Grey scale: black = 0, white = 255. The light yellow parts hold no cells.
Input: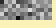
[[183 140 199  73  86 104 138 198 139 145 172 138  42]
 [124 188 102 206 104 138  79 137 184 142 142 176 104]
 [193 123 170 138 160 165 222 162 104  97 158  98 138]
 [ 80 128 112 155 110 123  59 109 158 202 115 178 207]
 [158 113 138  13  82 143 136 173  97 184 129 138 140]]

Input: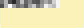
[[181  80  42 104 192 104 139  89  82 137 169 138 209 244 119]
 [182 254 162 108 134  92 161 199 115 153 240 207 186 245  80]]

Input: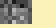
[[ 57 117  26  64  68  66 107  97]
 [110  73 109  86  22  67 104  54]
 [146  68 180 136 147 133  73 114]
 [127  74 155 125 115 113  93 101]
 [ 90 118  83 102 180 113  88 108]
 [123  76 192 123 111 133  85 106]]

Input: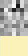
[[181 170 236  89 218 173 164]
 [176 205 249  23 218 152 172]
 [241 136  31 113  68 166  78]
 [199 237 174 215 123 215 147]
 [160 208 171 199 153 223 109]
 [181 176 216 153 181 158 155]
 [132 169 128 133 199  99 205]
 [173 186 219 159 179 186 139]
 [161 150 234 142 192 190 148]]

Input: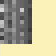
[[119  96 156 105 100  93  74  72]
 [134 102 133 106 102  92  90 176]
 [144 115 117 105 203  93  62 216]
 [119  89 147 104 112  93  66  88]
 [130 109 141 105  78  93  72  76]
 [118  68 142 104 153  93  68 195]
 [125  82 135 105 108  94  71 180]
 [138 132 155 103  92  92  58  87]
 [114  93 133 105 148  93  81 150]
 [117 108 125 105 106  95  79  60]
 [127  89 142 105 128  92  62 155]]

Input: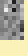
[[149 183  32 147 125 133]
 [182 123 149 110 198 139]
 [236 168  28 127 167 132]
 [142 154 156 152 184 127]
 [104 140 108 137 174 143]
 [170 122 135 163  98 130]
 [155 120 162 120  74 128]
 [123 147 131 139  53 120]
 [156 147  89 147 173 134]
 [154 129 154 163  88 155]]

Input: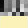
[[132 115 166  78 175 159   8]
 [130 111 162  77 213 143  12]
 [115 101 202  49 227 192  23]
 [160 213  59 170  38 131 173]]

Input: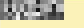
[[149  60 155 134 125 172 200 190  41 129 140 169 210 135 135 108]
 [180 107 198 133 182  89 177 150 145 169 178 155  30 186 197 122]
 [200  27 208 124 199  93 163 131  18 146 185 177  49 182 196 118]
 [109 153  90 224  69 221 192 219 239 134 121  63  49  89  64 106]
 [137  80 149 242  88 117 179 150 109  65 119  76  77  92  75 106]]

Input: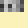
[[202 183 166 145  75 132]
 [186  57 195 129 102  50]
 [198 131 173 144  71  85]]
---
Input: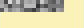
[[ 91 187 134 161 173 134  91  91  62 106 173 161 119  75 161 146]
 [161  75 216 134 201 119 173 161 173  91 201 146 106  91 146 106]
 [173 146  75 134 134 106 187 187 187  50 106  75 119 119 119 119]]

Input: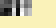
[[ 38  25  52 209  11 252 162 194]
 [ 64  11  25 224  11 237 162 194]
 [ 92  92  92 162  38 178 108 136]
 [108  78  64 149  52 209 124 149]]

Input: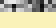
[[ 68 217 232 232 204 178 141  56 126  81  42 204  56 178]
 [165 190 217  81 217 204 165 165  81  97  28 190 141 153]
 [217 112 126  14 126 126 153 204 112  97  14 112 165  81]]

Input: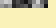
[[150 121 150  35  63  77  93  35 178 163 135  19]
 [178 205 192  47  77  47  19  77 135 205 105  63]]

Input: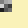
[[ 30  86 112]
 [127 168 180]
 [211  99  60]]

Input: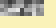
[[115 101  59  86 143 143  74  74 127 101  86]
 [127 157 214 214 230  74 170 170 198 127 157]
 [170 127 101 157 170 182 101 143 182 157 182]
 [198 182 157 143 127  74 115 101 214 143 143]]

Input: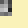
[[ 91 147  63]
 [123 107 135]
 [162 176  79]
 [189 204  33]]

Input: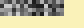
[[ 54 202 202 120 189  69 175  54  42  29  29 202  42  81  81  42]
 [106 136 189  94 202 106 136 106  29 106  29 202  94  69  94 120]
 [150 106  69 162  69 120  54 162  29  81 175  69 136  81 162 120]
 [162 150 150  54 136  94 120 175 136  81  94 150 136  42 150 136]]

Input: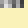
[[131 226 187  90 172  74]
 [160 201 147 104 160  61]]
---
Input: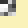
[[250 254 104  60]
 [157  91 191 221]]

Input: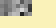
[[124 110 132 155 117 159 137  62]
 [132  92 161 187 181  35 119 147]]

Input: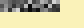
[[ 83 143 105  52 103  70 189  10 149 131 109  20 185  49  74]]

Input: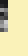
[[ 43  30]
 [ 32  89]
 [135 201]
 [ 83 140]]

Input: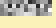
[[135 204  37 226  60 188 117 211 216  40 222 102 135]
 [129 146  92 151 193 203 226 218 203 108 151 161 188]]

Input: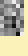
[[156 119 133 108 233  73]
 [101 159 168 215 107 186]
 [146 127 137  60 179  88]
 [141 121 142 128  97 186]]

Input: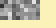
[[ 49 145 142  89 122 199 145 143 122 155]
 [175 176 222  96 155 147 146 141 150 100]]

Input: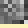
[[ 86  78 184  94 129 161  54]
 [ 99  97 148 110 156 167 110]
 [125  99 107  77  79  43 218]]
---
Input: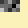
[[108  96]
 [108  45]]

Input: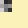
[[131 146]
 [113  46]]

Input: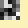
[[226 209]
 [ 39   3]]

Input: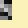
[[142 124]
 [197 140]]

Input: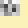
[[ 67 200]
 [116 191]]

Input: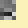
[[118 114]
 [141 142]]

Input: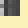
[[66 79]
 [60 89]]
